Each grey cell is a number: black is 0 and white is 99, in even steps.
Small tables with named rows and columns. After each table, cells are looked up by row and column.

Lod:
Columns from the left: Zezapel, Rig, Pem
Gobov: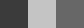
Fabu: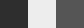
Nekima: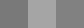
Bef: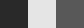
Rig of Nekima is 64
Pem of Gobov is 40
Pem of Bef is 34
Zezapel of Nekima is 47
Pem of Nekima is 50
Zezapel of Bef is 16
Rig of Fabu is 92
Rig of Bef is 89
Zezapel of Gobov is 23
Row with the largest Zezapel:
Nekima

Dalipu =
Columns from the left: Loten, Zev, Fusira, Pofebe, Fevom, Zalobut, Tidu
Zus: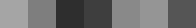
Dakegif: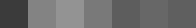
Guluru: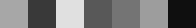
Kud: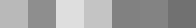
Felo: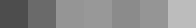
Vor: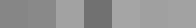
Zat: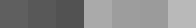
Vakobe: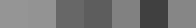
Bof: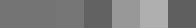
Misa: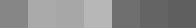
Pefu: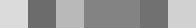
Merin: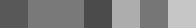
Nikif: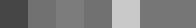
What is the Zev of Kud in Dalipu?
55
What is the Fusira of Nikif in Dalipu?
48
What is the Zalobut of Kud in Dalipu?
51
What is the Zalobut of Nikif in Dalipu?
46
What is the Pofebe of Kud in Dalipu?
76
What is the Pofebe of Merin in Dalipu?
29
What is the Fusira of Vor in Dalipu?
63
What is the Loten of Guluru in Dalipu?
65
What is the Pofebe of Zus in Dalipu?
24
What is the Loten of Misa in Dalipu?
52
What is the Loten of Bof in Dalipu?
45
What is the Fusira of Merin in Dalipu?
47

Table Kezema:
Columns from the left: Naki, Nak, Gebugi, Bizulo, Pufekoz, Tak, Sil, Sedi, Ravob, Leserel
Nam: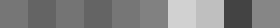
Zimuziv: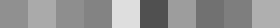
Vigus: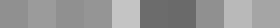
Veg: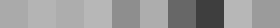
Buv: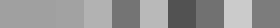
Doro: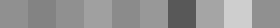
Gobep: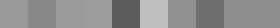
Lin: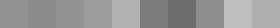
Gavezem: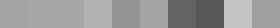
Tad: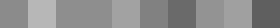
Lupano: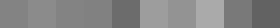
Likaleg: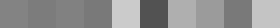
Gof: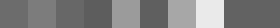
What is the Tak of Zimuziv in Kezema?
31
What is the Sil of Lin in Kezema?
42
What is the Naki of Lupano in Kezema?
51
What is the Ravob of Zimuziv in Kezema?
49
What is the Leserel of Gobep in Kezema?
55
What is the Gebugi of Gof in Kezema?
40
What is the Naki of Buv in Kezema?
62
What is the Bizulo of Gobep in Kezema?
61
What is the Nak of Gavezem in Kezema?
65
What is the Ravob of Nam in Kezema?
26
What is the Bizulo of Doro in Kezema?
62
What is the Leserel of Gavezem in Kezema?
62
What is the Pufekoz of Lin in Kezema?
69
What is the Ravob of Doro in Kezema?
80
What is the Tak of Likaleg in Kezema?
32
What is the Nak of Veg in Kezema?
70
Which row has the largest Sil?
Nam

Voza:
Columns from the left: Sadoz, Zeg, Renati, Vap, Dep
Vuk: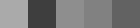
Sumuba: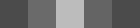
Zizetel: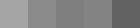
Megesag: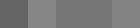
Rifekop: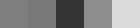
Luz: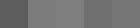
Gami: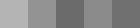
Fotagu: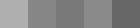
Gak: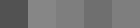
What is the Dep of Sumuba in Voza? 29
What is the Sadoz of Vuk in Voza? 66
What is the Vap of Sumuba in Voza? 39
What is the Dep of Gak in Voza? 49
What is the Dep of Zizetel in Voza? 38
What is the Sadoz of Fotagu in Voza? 68
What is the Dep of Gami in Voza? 43
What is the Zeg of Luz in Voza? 48
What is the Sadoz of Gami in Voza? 70
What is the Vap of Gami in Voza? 54
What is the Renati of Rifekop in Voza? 20

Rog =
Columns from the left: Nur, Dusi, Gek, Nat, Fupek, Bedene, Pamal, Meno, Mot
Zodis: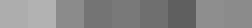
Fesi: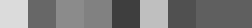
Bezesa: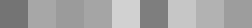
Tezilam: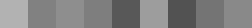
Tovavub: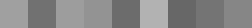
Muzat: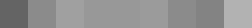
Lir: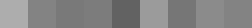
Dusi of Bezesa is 65
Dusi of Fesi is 40
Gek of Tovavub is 61
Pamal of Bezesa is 77
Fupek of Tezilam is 34
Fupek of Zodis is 47
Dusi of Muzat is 54
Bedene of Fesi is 74
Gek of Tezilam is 55
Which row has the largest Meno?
Bezesa

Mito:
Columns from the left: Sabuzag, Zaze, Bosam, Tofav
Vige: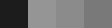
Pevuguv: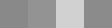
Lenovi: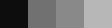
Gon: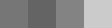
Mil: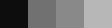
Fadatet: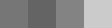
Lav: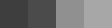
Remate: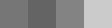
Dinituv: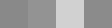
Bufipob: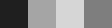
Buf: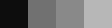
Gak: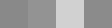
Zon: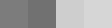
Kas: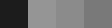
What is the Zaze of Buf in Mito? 44
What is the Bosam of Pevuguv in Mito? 81
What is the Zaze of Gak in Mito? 57
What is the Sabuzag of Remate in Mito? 46
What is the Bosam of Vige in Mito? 54
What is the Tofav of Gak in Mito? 54
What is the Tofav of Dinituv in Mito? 54
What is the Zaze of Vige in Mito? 58
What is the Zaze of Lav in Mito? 29
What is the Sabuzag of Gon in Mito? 46
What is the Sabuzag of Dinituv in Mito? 53
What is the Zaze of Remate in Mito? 39
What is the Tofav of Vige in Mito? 47

